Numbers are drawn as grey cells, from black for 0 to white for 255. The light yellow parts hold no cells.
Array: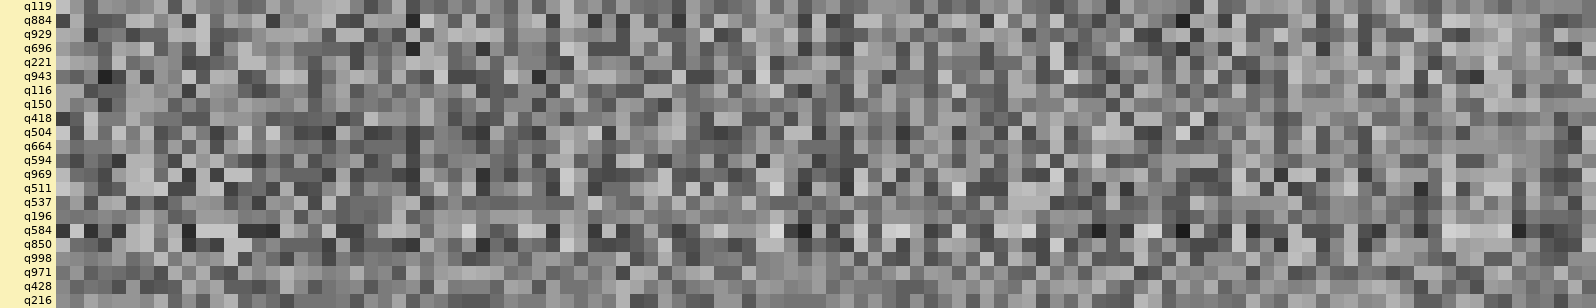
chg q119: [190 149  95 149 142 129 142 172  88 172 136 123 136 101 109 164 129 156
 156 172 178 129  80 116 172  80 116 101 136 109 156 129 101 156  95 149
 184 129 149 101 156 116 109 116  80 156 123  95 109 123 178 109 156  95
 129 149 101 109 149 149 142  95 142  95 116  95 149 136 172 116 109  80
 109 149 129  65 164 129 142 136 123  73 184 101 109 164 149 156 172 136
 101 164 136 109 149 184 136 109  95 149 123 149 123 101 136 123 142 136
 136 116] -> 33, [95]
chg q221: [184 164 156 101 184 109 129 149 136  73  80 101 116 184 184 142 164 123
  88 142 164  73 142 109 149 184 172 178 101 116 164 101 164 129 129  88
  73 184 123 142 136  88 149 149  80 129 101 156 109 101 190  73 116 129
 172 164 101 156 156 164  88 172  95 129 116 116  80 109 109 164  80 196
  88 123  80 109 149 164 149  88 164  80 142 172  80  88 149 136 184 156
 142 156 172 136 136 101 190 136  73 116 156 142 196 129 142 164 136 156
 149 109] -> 45, [88]
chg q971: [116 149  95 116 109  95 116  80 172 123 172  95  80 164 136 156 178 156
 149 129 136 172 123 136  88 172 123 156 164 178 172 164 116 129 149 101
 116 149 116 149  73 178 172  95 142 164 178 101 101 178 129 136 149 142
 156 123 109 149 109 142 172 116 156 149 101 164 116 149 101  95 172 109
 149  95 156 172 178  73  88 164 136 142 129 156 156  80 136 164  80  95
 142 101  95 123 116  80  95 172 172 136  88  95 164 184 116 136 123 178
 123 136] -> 72, [116]
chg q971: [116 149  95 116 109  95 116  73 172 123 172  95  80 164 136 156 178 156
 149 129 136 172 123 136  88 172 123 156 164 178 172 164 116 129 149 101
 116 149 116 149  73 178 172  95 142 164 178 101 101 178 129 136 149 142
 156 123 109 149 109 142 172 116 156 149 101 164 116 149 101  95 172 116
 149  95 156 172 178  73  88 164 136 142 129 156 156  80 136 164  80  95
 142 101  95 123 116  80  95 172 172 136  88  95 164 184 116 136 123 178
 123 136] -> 8, [80]
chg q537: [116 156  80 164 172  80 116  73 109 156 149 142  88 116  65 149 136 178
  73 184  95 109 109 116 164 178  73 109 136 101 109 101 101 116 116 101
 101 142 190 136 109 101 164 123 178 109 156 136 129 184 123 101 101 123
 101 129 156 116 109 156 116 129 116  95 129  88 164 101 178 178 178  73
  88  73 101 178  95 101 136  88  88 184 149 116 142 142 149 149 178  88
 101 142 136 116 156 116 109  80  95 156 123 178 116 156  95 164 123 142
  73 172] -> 66, [95]

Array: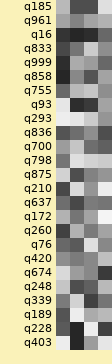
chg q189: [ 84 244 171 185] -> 2, [237]
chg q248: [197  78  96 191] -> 4, [185]

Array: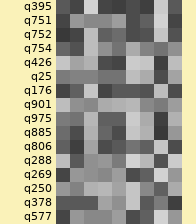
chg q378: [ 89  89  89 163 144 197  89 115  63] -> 8, [123]
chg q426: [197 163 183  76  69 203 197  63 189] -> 3, [177]
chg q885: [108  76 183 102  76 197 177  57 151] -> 3, [177]
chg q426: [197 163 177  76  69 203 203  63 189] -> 7, [197]
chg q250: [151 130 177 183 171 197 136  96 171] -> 5, [163]
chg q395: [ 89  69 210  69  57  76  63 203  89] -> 5, [63]

